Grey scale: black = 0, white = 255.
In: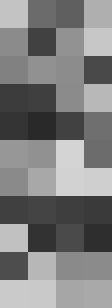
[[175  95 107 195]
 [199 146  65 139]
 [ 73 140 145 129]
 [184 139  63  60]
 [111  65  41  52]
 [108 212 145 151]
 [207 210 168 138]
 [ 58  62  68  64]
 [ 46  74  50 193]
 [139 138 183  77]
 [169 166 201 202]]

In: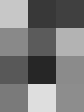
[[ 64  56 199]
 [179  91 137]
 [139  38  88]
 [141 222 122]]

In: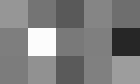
[[110 133  89 116 150]
 [ 38 127 121 252 126]
 [157 128  90 145 124]]

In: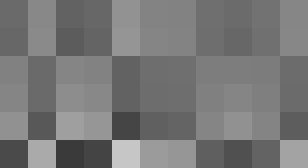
[[134 114 107 111 130 131 146 103  98 136 106]
 [135 112 103 110 131 133 149 100  92 138 103]
 [108 124 125 125 111 110  98 130 133 106 129]
 [107 127 133 128 110 109  98 136 141 106 133]
 [ 93 132 145 133 100  96  69 150 159  88 145]
 [163  99  80  95 150 155 198  68  58 170  74]]

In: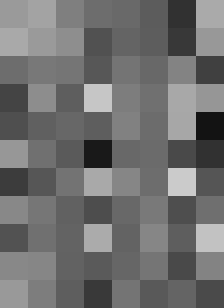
[[170  49  92 105 109 127 163 154]
 [152  56  93 100  81 142 154 169]
 [ 64 131 104 116  87 117 120 109]
 [150 168 112 125 198  94 141  68]
 [ 19 167 108 129  94 103  96  79]
 [ 49  73 107 104  25  90 112 151]
 [ 85 203 109 134 169 115  86  60]
 [111  78 121 104  77  97 118 136]
 [194  94 134  99 171  99 112  82]
 [131  73 117 102  90  98 134 136]
 [ 74 100  89 116  57  94 125 153]]

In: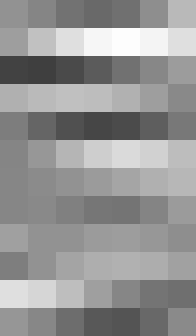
[[185 142 112 105 114 133 146]
 [223 244 253 246 223 193 158]
 [156 135 113  91  74  63  66]
 [137 158 177 189 192 186 176]
 [120  94  75  70  80 101 125]
 [189 209 218 206 181 151 133]
 [183 176 165 155 146 139 134]
 [155 132 116 118 128 137 134]
 [142 151 157 155 146 146 160]
 [161 173 177 174 164 146 126]
 [111 116 134 159 190 214 223]
 [138 104  84  88 109 135 150]]

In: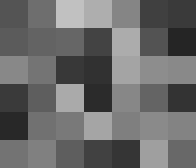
[[ 58  64 133 174 193 110  84]
 [ 37  83 172  67 102  99  91]
 [137 141 164  49  56 116 136]
 [ 51 100 135  43 170  94  58]
 [131 138 127 165 121 113  40]
 [104 159  53  65  94 128 115]]
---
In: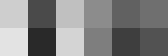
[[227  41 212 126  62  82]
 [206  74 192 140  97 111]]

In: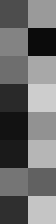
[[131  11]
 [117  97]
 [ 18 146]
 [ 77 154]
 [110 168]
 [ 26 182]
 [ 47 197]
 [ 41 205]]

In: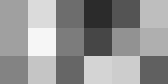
[[131 197 102 212 205  96]
 [160 219 109  43  84 190]
 [160 246 124  70 146 175]]

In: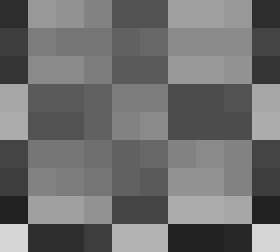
[[214  45  45  61 179 179  33  33  39 214]
 [172  82  82  97 130 138  76  76  76 172]
 [166  90  90  97 124 124  76  76  82 166]
 [ 68 117 117 110  97 103 130 138 130  68]
 [ 61 124 117 117  97 103 138 138 138  68]
 [ 61 130 124 117  97  90 146 146 130  61]
 [ 53 138 138 124  90  90 152 152 146  53]
 [ 45 152 146 130  82  82 160 160 152  45]
 [ 33 160 160 146  68  68 172 172 166  33]]

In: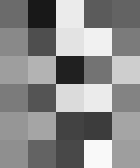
[[107  24 235  91  99]
 [137  78 227 241 123]
 [123  84 219 235 131]
 [143  99  72 249 158]
 [150 165  66  60 165]
 [158 179  32 115 206]]

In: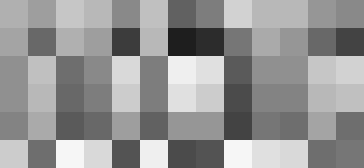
[[164 104 176 158  60 184  30  44 118 170 150 104  67]
 [204 110 246 217  83 239  75  83 246 224 217 110 118]
 [176 158 198 184 137 192  97 125 210 184 184 150 137]
 [131 170  90 104 158  97 150 150  67 118 110 164 110]
 [144 184 104 125 204 125 224 204  75 131 131 184 192]
 [144 192 110 137 217 125 239 224  90 144 144 198 210]]

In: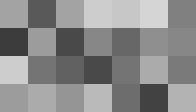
[[163  89 163 205 199 213 128]
 [205 116  97  73 116 171 122]
 [ 60 156  73 135 103 143 135]
 [156 171 149 186 109  66 179]]

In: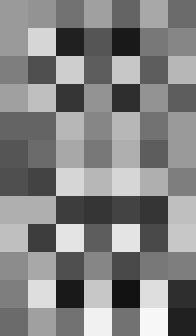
[[191  61 228  93 228  73 199]
 [ 79  67 214 183 214 175 126]
 [126  79 206  93 199  93 183]
 [100 100 183 134 183 114 154]
 [ 85 107 168 120 175  93 154]
 [154 147 114 160 100 168 107]
 [107 160 114 241 114 247  32]
 [140 168  79 134  73 120 126]
 [175 175  61  53  67  53 191]
 [160 191  53 147  46 147  93]
 [154 214  32  85  25 120 134]
 [126 222  25 199  18 222  46]]

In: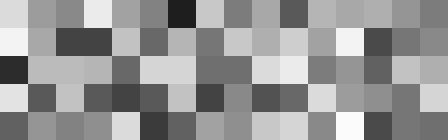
[[227  89 194  89  67  89 194  67 137  82 104 219 156 143 118 213]
 [ 97 149 130 143 219  59  97 162 143 200 213 137 251  74 118 111]
 [219 156 137 235 162 130  30 200 124 168  89 181 168 175 149 124]
 [243 168  67  67 194 104 181 118 200 175 206 162 243  74 118 137]
 [ 44 187 187 181 104 213 213 111 111 219 235 124 149  97 194 175]]
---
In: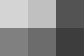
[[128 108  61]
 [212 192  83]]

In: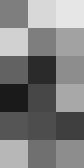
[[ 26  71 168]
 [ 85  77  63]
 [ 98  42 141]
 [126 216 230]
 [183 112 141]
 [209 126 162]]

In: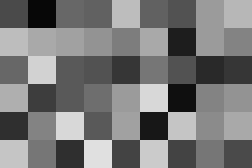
[[ 47 131 216  89 161  23 197 139 169]
 [ 74   7 103  97 189  97  82 155 183]
 [103 210  89  82  54 118  82  41  54]
 [175  61  89 110 155 216  15 131 147]
 [189 169 161 147 125 169  29 155 131]
 [197 118  47 224  67 203  67 118  74]]

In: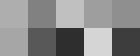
[[166  88  46 213  61]
 [174 129 192 158 143]]

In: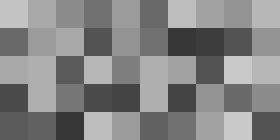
[[ 75 175 119  75  68 175  68 147 105 140]
 [ 90  97  55 189 155  97 113 162 201  83]
 [105 155 168  83 147 113  55  61  83 147]
 [168 175  90 183 126 175 162  83 201 183]
 [195 168 140 113 155 105 189 162 147 183]]

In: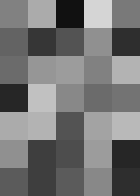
[[ 38 193 136 107 115]
 [ 91  62  91 136  46]
 [ 99  54  83 144  46]
 [107 150 156 129 179]
 [129 171  17 213 121]
 [144  62  77 156  38]
 [171 179  83 163 185]]

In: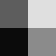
[[ 11 139]
 [ 93 223]]

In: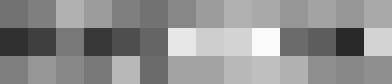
[[ 48  63 120  55  78 101 231 205 211 250 107  93  41 211]
 [114 127 177 156 127 114 135 156 177 169 150 163 150 169]
 [127 150 135 120 184 107 163 163 184 191 177 143 135 143]]

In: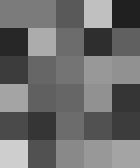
[[ 39 172 108  46  96]
 [ 60 102 116 152 145]
 [ 74  53 108  81  60]
 [123 123  89 192  32]
 [164  96 102 145  53]
 [206  81 137 152 164]]
